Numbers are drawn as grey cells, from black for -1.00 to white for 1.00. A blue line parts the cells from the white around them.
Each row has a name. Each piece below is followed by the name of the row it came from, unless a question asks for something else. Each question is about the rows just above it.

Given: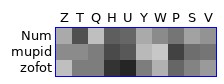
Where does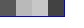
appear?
mupid
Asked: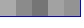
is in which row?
Num
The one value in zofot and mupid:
[-0.02]
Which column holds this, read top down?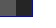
U
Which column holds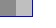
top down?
Z
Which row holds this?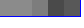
mupid

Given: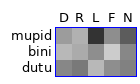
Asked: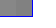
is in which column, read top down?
N
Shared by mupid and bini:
[0.11]
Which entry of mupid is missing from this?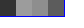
[0.39]
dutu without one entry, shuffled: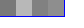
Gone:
[0.06]
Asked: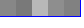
dutu
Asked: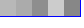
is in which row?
bini
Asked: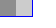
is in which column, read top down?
F

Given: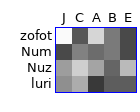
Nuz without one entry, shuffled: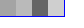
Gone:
[0.23]
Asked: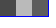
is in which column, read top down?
E
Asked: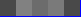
Num

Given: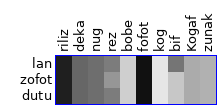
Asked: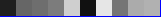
lan
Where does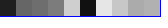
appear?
dutu

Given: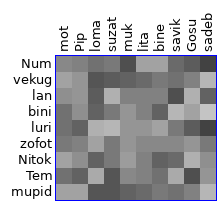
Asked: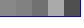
Tem
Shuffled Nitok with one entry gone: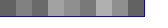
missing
[0.22]
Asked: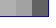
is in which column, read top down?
loma
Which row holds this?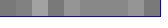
zofot

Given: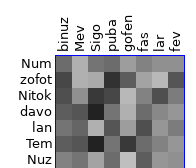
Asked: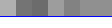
Num
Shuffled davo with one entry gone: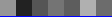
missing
[0.07]
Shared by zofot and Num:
[0.38]
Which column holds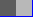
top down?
gofen

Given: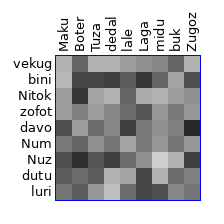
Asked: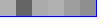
Nitok
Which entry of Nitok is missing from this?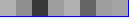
[0.34]

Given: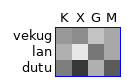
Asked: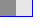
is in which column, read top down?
X
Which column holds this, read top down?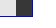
X
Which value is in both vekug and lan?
[0.32]

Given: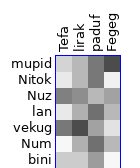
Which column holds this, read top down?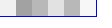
Fegeg
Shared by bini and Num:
[0.94]
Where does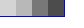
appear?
mupid
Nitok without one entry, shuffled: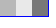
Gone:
[0.89]
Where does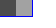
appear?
vekug
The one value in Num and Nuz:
[0.44]

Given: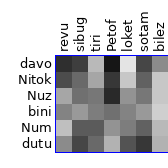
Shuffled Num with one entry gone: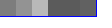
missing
[0.50]
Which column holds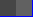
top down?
sotam

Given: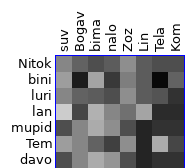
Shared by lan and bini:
[0.29]
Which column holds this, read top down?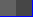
Bogav
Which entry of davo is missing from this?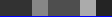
[0.17]
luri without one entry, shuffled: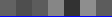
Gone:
[-0.34]
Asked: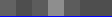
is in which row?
Nitok

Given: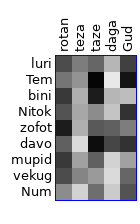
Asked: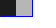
bini
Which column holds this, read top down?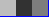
Gud
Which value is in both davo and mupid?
[-0.25]
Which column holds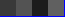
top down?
rotan

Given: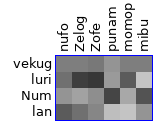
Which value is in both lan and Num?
[0.16]
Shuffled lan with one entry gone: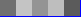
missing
[0.05]
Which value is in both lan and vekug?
[0.16]
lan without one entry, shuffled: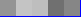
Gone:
[-0.29]
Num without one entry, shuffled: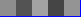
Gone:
[0.32]

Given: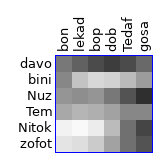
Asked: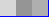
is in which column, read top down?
bop
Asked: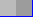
bini

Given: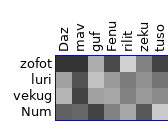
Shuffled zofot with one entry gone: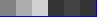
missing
[-0.42]
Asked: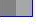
Num
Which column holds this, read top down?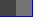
tuso
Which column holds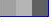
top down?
Daz

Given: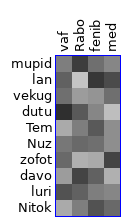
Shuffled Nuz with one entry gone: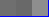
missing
[-0.07]
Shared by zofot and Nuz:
[-0.18]

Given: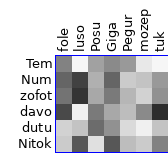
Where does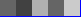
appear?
Num
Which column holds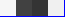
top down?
luso
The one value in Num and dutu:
[0.53]
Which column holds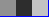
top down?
tuk
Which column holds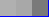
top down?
Posu

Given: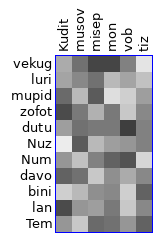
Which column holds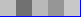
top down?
musov
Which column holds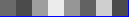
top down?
Kudit
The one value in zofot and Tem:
[0.57]
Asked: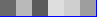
mupid

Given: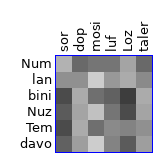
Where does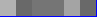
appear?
Num
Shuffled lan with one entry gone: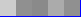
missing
[0.19]

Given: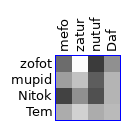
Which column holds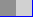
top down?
zatur
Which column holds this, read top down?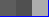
nutuf
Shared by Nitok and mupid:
[0.41]
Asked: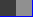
zofot

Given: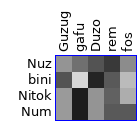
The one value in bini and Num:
[-0.30]
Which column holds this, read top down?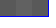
rem
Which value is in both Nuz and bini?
[-0.35]
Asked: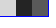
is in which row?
bini

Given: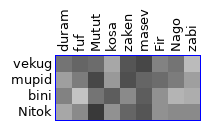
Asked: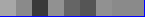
Nitok
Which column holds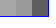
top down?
kosa
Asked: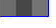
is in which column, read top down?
Mutut
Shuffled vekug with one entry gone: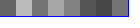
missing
[-0.15]
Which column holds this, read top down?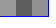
kosa
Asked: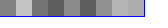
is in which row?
bini

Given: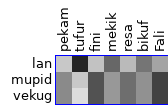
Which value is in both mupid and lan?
[0.57]
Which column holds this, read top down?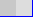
tufur

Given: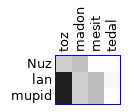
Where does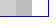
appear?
mupid
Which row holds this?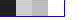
mupid

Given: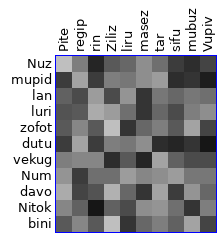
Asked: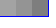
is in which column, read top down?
tar
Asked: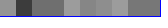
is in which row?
Num
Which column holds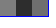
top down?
Ziliz
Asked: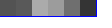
luri
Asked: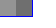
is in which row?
Nitok

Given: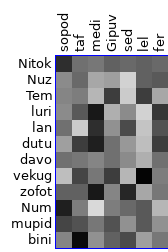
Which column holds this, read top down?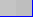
lel
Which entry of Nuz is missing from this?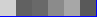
[0.25]
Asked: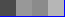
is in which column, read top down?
sed
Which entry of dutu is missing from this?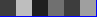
[0.19]
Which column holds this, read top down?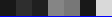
medi

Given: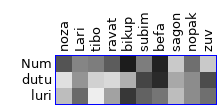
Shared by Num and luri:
[-0.13]
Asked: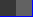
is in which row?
luri

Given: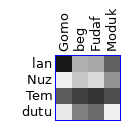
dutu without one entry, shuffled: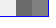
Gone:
[0.83]
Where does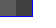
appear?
Tem

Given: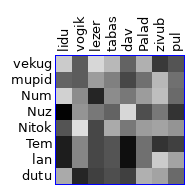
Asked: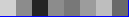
Num
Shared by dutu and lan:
[0.28]

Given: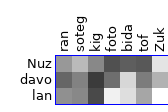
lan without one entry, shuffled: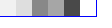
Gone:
[0.13]
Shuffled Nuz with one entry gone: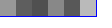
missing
[0.79]
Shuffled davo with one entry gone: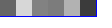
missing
[-0.14]
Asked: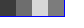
davo
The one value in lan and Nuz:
[0.07]

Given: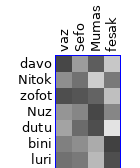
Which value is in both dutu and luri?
[-0.39]
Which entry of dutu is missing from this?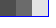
[0.28]
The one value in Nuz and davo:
[-0.44]

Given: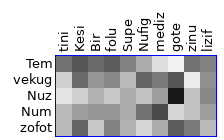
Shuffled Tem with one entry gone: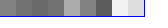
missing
[-0.32]
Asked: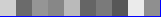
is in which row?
vekug
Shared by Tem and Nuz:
[0.34]
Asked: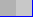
Nuz
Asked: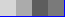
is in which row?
zofot

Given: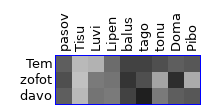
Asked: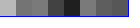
davo
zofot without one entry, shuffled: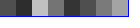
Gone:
[0.34]
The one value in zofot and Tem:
[-0.38]
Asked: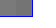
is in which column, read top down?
Luvi
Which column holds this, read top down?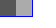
Pibo
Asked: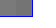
zofot

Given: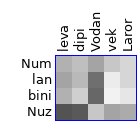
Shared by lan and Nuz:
[0.29]
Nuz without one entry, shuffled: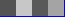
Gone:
[0.34]
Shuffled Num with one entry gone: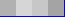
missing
[0.50]

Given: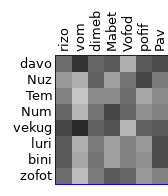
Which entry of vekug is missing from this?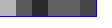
[-0.35]
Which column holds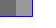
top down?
rizo

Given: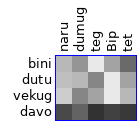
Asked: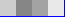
vekug
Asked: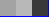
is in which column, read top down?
tet
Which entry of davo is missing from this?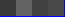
[-0.61]
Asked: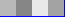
dutu

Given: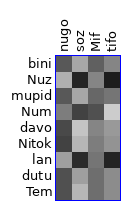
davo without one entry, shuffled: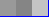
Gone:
[-0.43]
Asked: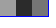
lan
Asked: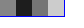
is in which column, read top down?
tifo

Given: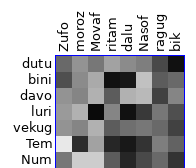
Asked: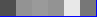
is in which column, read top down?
Zufo
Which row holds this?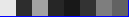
Tem
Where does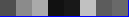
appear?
bini
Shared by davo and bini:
[-0.28]
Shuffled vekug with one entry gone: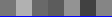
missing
[-0.13]
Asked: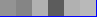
davo

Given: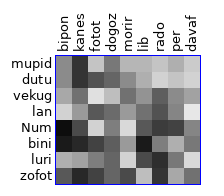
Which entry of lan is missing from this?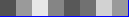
[-0.16]
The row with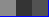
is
dutu
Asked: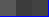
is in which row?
Num
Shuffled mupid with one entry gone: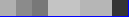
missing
[0.59]
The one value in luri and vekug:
[0.27]

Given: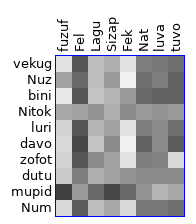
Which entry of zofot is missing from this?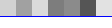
[0.03]
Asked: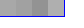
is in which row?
Nitok
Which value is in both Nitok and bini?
[0.20]
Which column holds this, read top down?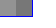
Nat
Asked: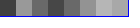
mupid
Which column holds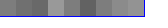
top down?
Nat

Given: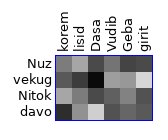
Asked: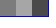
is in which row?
Nuz
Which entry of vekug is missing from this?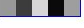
[-0.30]
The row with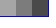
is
Nitok
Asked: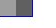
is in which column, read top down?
Vudib
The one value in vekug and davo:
[-0.30]
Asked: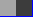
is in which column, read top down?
lisid

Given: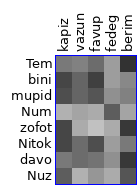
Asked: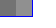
davo
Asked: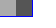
Nuz
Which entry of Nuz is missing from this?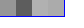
[-0.33]
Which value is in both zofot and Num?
[0.34]
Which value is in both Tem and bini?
[0.23]
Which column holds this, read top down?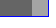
vazun
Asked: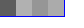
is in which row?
Nuz

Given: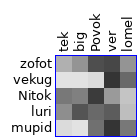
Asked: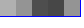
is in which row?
zofot
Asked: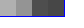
zofot
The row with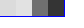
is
mupid
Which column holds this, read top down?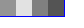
big

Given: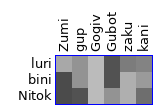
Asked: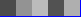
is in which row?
bini
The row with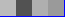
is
bini
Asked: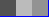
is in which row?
Nitok
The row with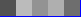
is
Nitok
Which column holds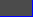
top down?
Zumi

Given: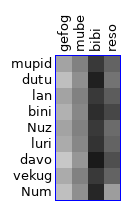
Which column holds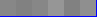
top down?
mube
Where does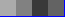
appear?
vekug

